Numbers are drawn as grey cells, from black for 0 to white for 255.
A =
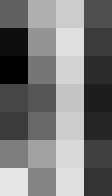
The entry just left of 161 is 125
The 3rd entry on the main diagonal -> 211
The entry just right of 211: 43
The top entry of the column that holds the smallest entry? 97
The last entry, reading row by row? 51
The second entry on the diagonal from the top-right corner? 223
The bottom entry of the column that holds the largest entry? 229
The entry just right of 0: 118

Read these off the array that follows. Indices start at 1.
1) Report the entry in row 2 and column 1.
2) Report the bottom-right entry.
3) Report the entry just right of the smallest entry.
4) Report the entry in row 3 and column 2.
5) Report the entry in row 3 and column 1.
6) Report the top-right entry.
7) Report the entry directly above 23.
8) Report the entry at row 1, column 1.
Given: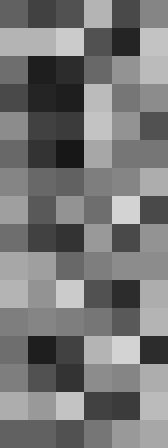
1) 180
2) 167
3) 167
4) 30
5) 110
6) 133
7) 59
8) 97

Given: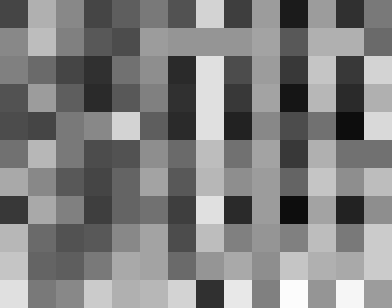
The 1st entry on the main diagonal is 69
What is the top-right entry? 121
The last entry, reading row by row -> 156
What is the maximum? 252
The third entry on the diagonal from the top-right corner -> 197
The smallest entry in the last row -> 48
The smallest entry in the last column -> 106
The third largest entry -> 232
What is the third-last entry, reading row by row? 149
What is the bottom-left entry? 224
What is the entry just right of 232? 128
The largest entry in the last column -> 217
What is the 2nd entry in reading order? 176
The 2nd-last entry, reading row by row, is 246
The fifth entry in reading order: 94
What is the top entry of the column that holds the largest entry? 27
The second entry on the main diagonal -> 189

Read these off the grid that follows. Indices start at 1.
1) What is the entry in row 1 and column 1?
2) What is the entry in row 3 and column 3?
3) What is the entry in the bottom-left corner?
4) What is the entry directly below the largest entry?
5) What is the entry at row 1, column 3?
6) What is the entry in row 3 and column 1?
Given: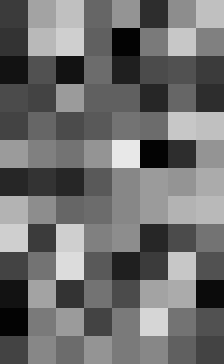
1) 59
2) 18
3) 67
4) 135
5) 192
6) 18

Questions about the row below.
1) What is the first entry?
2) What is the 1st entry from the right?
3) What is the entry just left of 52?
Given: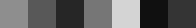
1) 142
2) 52
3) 16

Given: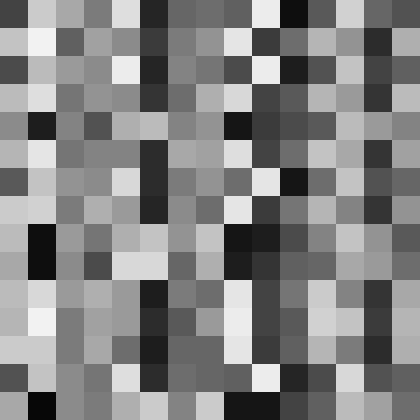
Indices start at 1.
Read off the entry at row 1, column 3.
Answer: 168
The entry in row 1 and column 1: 67
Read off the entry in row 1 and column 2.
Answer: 203
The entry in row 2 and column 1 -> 195
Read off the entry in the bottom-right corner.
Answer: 109
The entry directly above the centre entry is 147
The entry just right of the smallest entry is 139
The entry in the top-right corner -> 82
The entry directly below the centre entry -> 195
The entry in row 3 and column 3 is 154
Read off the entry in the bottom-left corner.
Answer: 168
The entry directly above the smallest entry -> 195
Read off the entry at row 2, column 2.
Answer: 242
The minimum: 7
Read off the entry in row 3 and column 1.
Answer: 75
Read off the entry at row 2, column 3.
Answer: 96
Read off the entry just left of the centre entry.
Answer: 139
